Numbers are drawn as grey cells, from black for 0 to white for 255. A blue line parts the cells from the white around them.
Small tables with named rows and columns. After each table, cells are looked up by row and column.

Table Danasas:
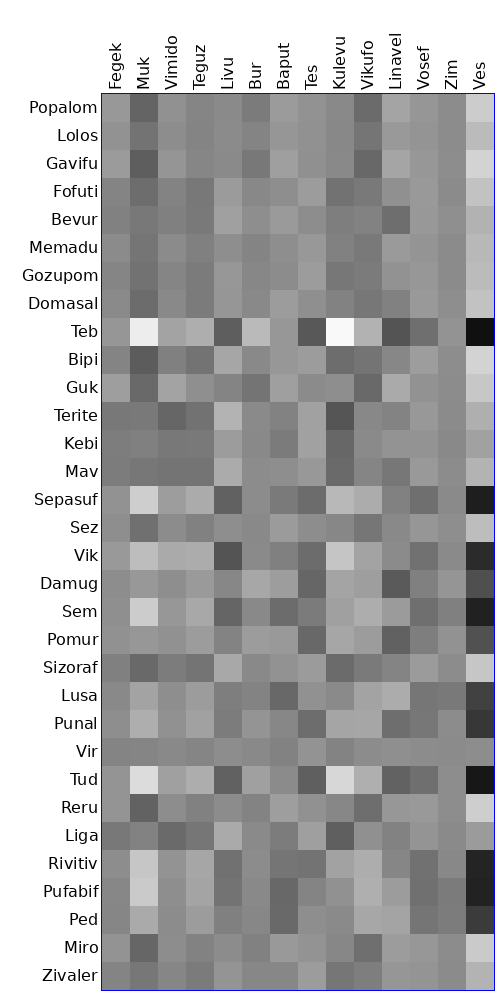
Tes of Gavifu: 144
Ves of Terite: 175
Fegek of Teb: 150
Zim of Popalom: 140
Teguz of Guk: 143
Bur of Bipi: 137
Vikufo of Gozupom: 123
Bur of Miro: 129
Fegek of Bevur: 129
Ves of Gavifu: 211

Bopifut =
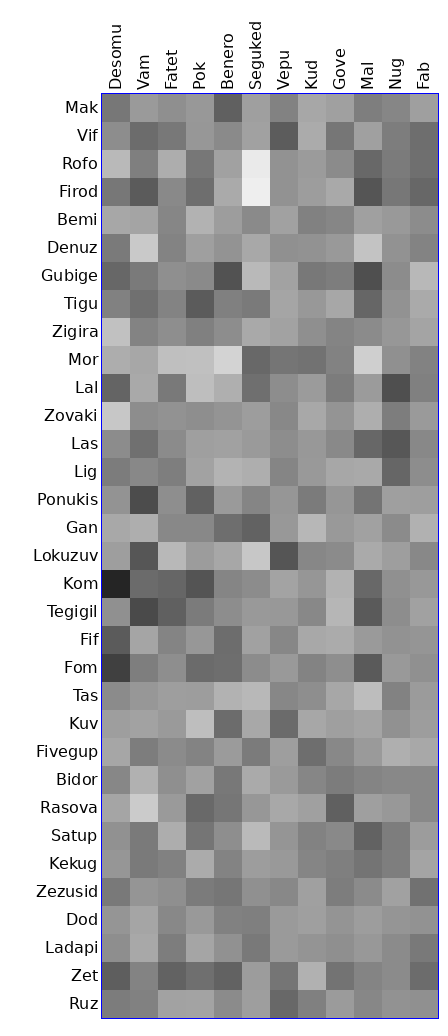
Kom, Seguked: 140
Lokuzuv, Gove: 139
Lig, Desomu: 124
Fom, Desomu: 64
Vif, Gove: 118
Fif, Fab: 149
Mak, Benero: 96
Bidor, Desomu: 135
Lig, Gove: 167
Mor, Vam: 167
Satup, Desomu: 145
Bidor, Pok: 161
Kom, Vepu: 163
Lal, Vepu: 141
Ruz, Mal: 135
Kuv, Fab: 157
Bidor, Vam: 177
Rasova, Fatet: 154
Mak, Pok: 152
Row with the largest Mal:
Mor

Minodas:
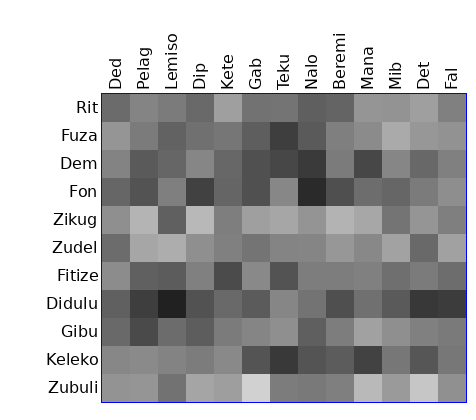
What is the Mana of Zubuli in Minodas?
185
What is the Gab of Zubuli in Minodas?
209
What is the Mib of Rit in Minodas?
147
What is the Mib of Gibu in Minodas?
143
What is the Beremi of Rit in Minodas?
100
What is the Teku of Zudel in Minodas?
132
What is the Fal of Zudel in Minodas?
161
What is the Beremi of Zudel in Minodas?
151
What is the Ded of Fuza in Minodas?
149
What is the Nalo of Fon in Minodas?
42

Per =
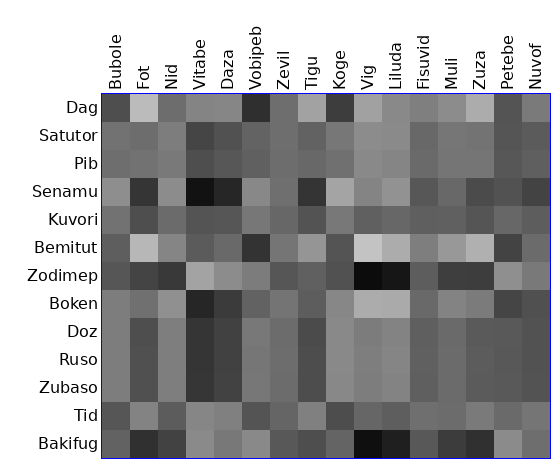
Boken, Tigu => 93
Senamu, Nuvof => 67
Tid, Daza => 128
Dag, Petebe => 84
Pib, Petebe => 87
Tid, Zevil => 101

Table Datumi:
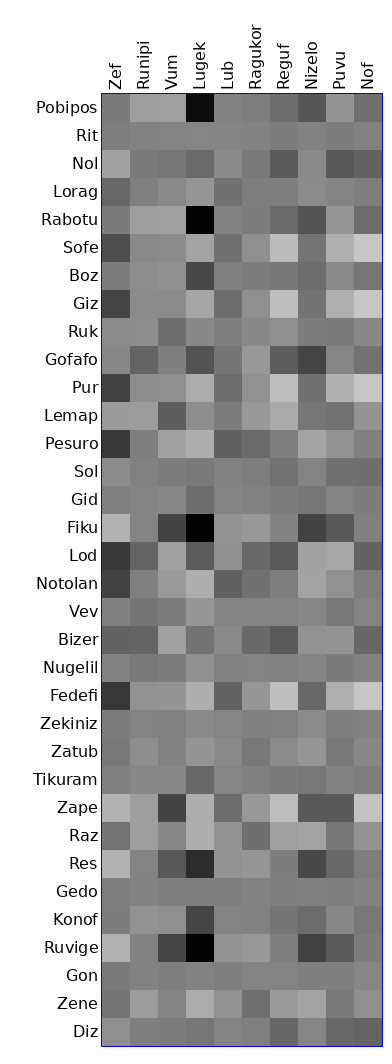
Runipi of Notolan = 128
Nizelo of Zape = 89
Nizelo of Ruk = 125
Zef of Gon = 122
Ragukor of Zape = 152
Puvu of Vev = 120
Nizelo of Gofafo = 69
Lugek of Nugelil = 144
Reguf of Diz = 103
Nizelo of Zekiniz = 139
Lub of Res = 146
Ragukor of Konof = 129
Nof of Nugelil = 130
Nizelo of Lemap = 118

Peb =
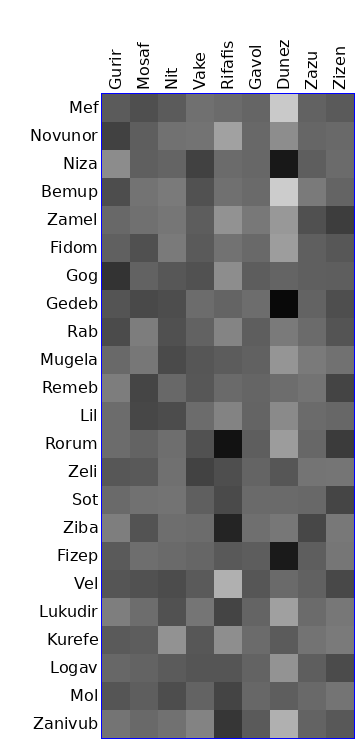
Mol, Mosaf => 94
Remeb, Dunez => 109
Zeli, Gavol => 100
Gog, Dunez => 100
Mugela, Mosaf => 119
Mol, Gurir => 85
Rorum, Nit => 110
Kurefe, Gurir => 90
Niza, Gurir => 140
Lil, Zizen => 103
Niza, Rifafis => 107
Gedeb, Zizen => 78
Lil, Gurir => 108
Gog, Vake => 81

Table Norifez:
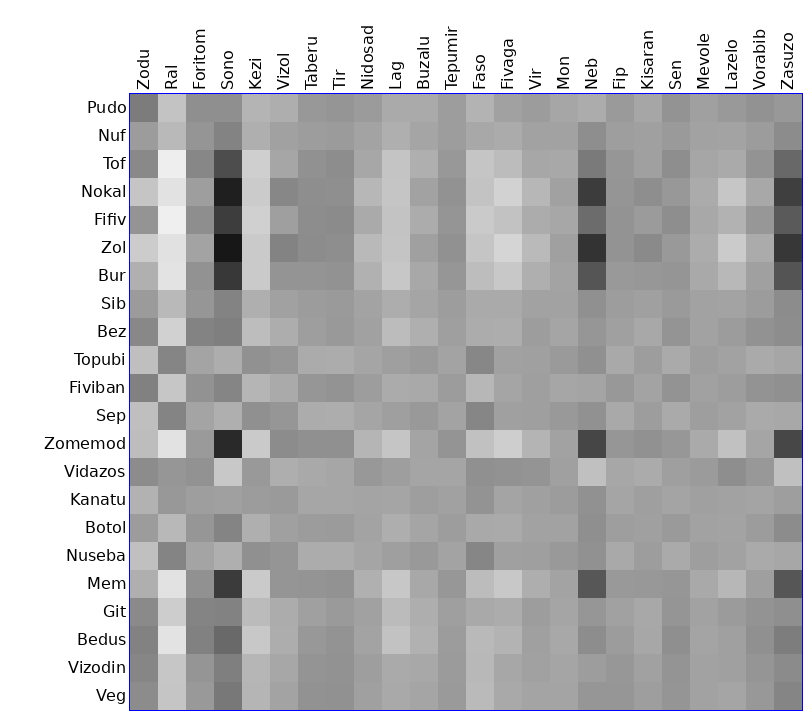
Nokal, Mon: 161
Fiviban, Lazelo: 157
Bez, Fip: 160
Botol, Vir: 162
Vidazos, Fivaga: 146
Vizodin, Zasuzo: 139
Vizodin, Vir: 161
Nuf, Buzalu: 165
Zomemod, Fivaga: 206
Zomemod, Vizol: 140
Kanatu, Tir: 166
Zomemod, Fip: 150
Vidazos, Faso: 144
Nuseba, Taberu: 172
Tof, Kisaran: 160
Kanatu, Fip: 165
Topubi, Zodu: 191

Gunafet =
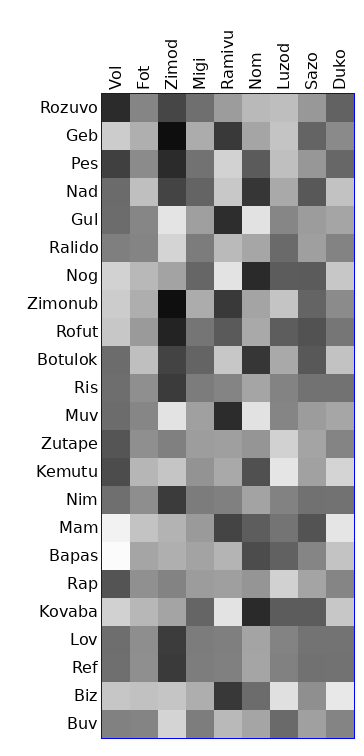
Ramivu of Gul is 45
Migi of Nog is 102
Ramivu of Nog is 227
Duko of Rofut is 118
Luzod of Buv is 106
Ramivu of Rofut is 90
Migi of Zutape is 157
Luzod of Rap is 209
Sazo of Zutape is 164
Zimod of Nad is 68
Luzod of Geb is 196

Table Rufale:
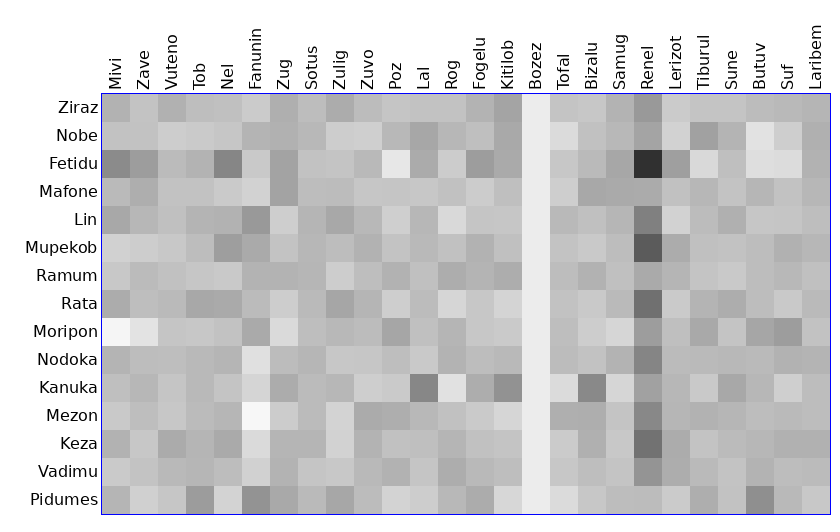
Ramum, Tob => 198
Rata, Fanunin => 187
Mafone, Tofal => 206
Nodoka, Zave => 189
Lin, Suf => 197
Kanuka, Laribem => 189
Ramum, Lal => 192
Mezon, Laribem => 189
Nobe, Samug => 184
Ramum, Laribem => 192
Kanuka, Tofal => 219
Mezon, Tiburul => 178
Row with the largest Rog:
Kanuka

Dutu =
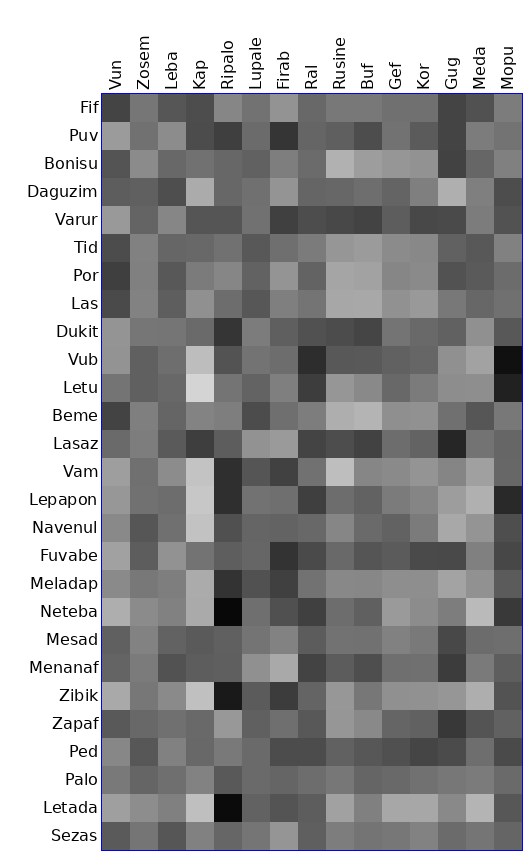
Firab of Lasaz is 154
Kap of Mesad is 90
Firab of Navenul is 99
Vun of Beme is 67
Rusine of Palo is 119
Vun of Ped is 135
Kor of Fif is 112
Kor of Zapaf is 97
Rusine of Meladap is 136
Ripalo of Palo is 89
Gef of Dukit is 116

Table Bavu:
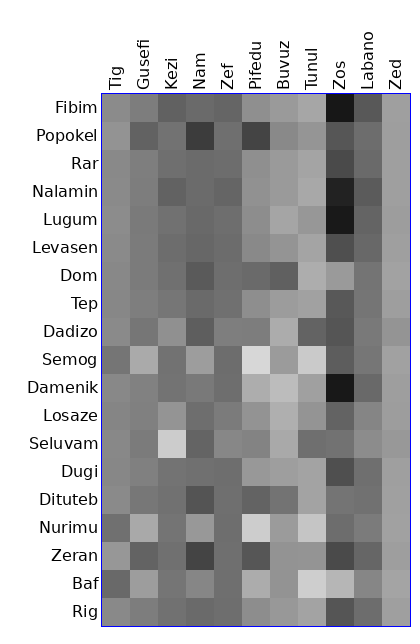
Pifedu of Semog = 215
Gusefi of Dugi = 128
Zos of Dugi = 79
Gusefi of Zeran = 99
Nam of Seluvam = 100
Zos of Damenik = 24
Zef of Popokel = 111
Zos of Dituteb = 116
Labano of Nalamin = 91
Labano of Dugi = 111
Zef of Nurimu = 110
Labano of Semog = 118
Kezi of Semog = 114

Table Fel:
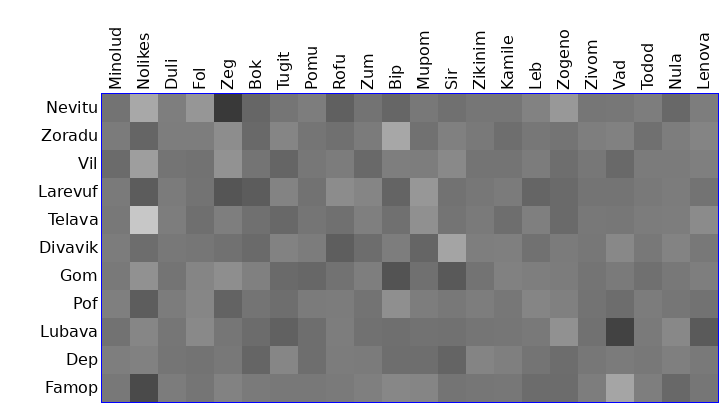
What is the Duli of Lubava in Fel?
118
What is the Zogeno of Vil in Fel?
110
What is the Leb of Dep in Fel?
116
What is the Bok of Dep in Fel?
101
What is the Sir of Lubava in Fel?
113
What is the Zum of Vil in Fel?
105
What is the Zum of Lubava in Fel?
113
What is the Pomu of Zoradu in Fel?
117
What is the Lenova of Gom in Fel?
126
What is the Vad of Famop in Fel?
165

